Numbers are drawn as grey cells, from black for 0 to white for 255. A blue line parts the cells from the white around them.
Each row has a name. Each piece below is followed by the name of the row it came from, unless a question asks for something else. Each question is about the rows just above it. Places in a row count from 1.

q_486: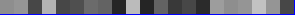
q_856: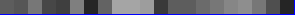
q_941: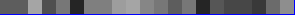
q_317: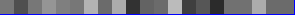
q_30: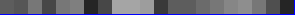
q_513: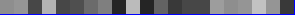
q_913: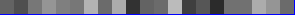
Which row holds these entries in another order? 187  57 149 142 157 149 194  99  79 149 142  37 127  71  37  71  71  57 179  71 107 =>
q_513
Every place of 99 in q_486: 8 12
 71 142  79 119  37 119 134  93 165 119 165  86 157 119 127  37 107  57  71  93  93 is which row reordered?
q_30

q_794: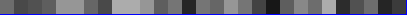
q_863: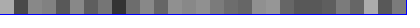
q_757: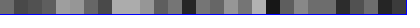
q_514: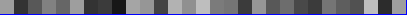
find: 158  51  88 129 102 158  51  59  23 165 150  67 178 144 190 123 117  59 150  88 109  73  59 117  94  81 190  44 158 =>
q_514
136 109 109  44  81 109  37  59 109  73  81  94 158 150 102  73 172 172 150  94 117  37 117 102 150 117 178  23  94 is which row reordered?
q_757
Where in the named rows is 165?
q_514, 10

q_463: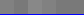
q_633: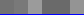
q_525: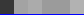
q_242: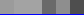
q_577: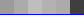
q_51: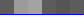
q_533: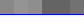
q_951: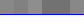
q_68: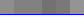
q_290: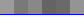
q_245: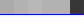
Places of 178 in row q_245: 2 4 5
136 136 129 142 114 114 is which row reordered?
q_951
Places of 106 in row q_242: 4
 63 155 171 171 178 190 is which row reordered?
q_577
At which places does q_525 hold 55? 1

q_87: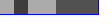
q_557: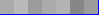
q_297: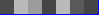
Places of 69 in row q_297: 4 7
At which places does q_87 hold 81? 5 6 7

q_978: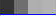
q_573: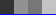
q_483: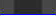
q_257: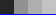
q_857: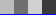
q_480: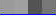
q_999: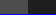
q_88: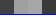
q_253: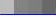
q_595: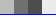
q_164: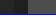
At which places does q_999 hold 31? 3 4
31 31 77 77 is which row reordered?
q_999
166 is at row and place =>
q_88, 3
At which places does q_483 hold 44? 2 3

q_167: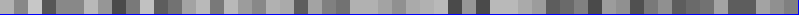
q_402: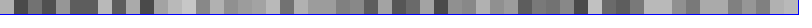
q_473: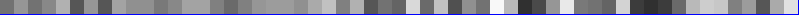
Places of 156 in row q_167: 18 39 44
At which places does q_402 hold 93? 6 7 9 27 38 45
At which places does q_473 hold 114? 1 3 28 35 43
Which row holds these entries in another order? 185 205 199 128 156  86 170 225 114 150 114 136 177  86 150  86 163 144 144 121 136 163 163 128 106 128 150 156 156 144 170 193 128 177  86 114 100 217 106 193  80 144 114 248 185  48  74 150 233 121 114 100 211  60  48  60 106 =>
q_473
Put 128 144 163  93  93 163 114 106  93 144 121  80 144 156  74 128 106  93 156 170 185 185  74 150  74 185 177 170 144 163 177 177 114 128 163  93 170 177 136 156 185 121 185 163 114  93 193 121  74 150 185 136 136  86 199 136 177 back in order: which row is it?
q_167
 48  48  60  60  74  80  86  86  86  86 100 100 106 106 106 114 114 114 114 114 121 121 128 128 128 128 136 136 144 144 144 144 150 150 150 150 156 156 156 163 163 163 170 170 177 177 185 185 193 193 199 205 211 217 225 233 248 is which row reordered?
q_473

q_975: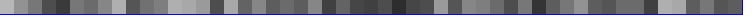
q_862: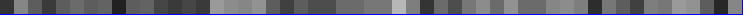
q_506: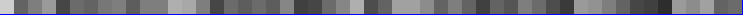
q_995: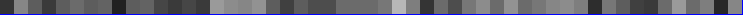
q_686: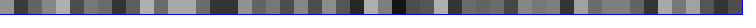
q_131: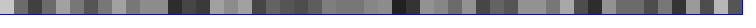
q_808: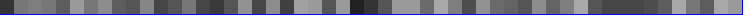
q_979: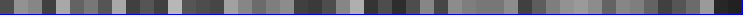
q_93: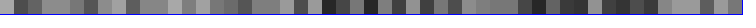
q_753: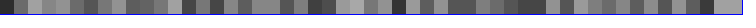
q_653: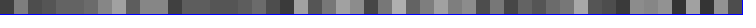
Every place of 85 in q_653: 4 16 17 23 39 43
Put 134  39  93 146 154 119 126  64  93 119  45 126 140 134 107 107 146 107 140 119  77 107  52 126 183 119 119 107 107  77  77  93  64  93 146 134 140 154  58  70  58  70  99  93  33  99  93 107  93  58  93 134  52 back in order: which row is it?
q_862
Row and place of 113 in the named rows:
q_975, 11
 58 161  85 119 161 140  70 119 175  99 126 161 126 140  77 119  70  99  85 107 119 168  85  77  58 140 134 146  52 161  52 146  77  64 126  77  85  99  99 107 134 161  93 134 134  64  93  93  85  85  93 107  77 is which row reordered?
q_653
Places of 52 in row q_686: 9 16 17 33 41 47 52
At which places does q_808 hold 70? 12 15 19 44 45 46
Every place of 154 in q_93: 21 23 49 50 52

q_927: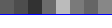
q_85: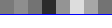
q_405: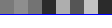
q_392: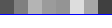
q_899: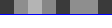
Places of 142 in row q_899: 2 6 7
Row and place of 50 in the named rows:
q_927, 3

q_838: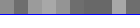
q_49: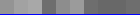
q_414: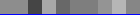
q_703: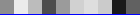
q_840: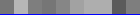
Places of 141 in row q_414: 1 2
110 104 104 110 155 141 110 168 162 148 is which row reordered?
q_49

